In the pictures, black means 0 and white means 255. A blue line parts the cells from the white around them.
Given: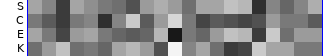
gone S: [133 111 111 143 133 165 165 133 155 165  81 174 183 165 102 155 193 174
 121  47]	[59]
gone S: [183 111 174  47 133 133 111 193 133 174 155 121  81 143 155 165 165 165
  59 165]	[102]
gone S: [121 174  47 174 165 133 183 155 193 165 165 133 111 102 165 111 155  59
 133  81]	[143]

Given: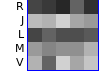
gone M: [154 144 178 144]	[133]
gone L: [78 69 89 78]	[99]
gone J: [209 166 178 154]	[187]
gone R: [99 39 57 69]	[48]
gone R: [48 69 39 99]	[57]
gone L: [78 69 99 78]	[89]
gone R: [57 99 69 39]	[48]

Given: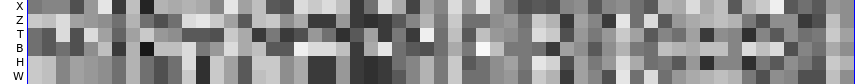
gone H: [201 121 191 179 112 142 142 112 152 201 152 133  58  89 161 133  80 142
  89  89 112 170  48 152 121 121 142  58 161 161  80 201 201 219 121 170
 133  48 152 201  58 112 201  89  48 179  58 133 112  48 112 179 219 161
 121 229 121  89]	[210]
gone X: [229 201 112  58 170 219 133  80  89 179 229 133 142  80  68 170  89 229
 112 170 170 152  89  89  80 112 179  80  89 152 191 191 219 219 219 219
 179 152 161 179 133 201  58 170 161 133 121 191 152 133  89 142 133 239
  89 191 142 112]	[36]
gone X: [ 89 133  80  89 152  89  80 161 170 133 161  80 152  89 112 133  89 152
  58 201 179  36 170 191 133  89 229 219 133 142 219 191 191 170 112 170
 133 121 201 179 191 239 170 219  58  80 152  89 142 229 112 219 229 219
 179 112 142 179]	[68]
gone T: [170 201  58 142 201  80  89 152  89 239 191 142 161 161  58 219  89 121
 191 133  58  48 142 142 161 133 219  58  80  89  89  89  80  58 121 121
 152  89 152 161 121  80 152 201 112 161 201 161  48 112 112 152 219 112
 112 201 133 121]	[100]

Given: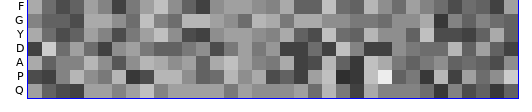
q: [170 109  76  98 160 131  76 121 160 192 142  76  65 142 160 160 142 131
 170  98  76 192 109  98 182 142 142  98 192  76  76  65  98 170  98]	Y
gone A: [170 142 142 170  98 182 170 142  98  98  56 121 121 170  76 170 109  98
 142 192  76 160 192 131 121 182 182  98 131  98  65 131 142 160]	[87]
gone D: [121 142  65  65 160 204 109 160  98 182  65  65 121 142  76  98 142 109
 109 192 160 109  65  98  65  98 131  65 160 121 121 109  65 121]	[151]

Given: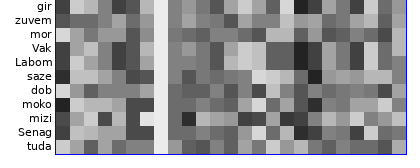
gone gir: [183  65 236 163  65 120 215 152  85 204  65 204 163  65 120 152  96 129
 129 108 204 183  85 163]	[35]
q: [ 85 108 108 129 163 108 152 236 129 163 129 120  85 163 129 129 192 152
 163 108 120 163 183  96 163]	zuvem
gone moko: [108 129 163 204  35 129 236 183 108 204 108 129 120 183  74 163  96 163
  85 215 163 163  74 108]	[46]
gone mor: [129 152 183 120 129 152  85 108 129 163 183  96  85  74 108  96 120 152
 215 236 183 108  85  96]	[141]
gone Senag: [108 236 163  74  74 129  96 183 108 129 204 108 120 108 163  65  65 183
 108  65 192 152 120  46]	[215]
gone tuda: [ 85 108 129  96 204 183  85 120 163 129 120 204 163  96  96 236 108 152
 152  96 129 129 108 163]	[172]
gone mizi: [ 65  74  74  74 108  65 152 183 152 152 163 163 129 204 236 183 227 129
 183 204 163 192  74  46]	[56]

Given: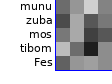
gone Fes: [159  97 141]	[150]
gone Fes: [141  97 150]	[159]

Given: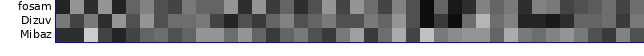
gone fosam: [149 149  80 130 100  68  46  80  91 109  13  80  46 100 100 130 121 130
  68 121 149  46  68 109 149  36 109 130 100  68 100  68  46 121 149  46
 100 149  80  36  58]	[25]
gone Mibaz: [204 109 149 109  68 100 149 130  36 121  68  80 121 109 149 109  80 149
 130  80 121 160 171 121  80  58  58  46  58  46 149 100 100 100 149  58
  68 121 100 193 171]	[139]
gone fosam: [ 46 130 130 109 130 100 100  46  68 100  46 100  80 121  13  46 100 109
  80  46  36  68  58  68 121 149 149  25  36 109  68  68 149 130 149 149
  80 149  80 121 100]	[91]

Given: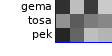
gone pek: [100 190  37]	[180]
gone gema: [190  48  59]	[202]
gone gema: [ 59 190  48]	[202]
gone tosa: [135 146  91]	[123]
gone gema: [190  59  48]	[202]

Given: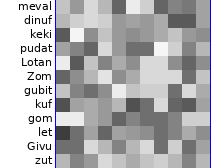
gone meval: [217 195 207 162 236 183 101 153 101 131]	[120]
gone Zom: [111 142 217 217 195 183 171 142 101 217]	[227]

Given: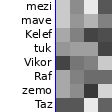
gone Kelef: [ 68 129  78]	[168]
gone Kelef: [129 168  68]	[78]
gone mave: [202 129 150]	[179]
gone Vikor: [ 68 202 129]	[118]
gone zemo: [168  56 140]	[212]

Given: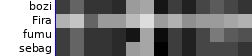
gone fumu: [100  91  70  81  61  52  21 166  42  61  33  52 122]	[12]
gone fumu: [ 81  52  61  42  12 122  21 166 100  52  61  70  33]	[91]
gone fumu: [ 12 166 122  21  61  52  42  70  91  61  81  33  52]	[100]
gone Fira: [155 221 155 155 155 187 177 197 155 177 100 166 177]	[143]
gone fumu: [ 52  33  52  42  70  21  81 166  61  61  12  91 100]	[122]
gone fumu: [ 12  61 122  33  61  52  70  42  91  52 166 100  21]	[81]

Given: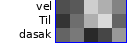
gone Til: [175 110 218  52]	[100]
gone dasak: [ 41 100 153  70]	[121]
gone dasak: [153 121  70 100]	[41]
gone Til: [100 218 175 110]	[52]
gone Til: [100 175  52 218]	[110]

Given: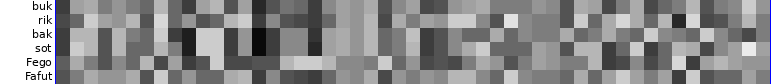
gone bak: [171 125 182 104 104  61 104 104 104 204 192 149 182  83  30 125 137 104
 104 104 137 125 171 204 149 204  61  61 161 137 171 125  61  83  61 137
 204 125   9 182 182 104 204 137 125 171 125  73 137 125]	[52]
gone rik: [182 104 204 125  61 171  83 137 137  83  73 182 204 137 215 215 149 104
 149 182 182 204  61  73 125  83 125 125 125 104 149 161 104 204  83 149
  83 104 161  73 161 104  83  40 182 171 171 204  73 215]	[226]
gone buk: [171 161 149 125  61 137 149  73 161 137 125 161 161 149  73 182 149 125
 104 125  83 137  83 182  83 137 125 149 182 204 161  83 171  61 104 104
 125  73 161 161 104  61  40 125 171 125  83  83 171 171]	[115]
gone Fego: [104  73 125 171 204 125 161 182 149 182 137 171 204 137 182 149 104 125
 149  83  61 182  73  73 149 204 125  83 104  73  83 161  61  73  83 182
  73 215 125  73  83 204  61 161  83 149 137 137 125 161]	[94]
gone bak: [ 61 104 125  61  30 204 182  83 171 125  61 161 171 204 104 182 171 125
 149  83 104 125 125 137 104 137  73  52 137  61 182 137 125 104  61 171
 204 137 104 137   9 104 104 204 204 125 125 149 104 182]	[192]

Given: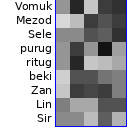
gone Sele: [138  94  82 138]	[49]
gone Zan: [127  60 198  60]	[70]
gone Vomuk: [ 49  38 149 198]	[60]
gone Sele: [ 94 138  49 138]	[82]
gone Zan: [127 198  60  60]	[70]
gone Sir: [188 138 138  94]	[178]

